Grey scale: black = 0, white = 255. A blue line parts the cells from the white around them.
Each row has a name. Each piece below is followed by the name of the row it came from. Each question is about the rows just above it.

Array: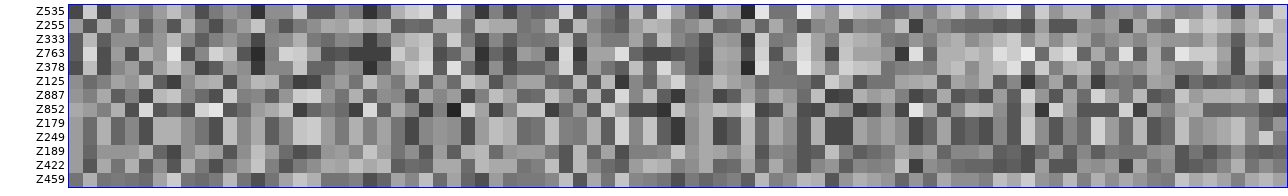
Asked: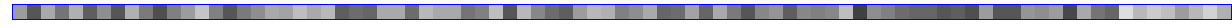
Z255
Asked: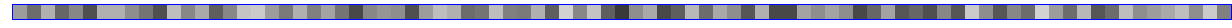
Z249
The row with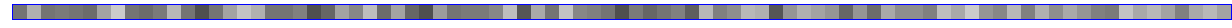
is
Z459

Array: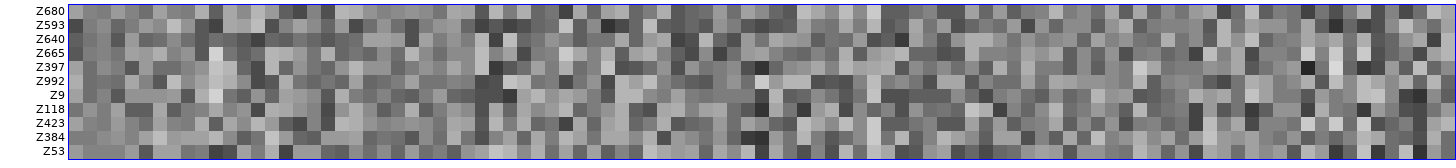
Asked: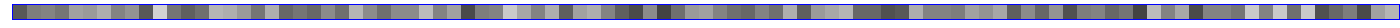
Z665
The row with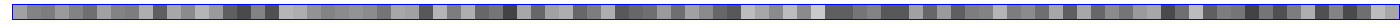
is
Z680
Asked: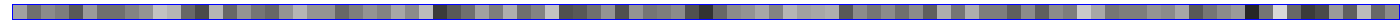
Z397

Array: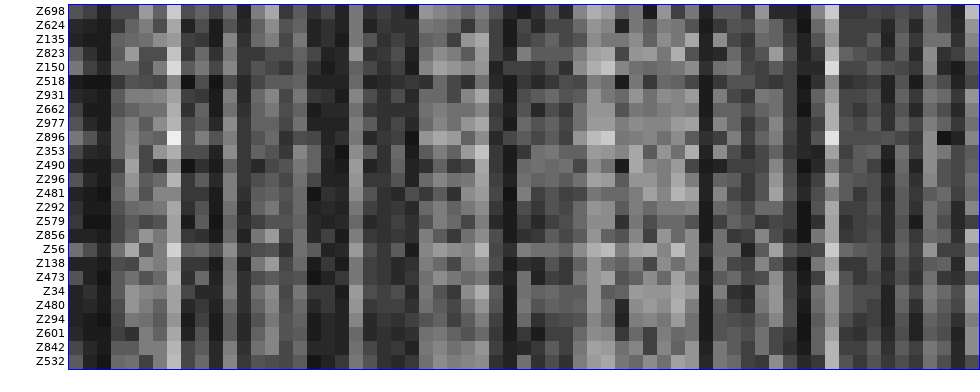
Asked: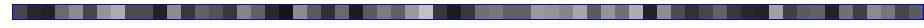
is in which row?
Z353
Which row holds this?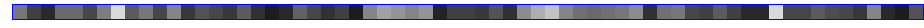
Z150
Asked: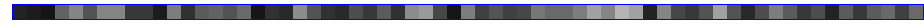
Z481
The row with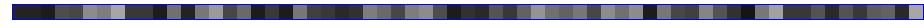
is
Z138
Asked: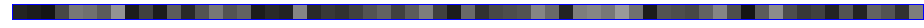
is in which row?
Z294

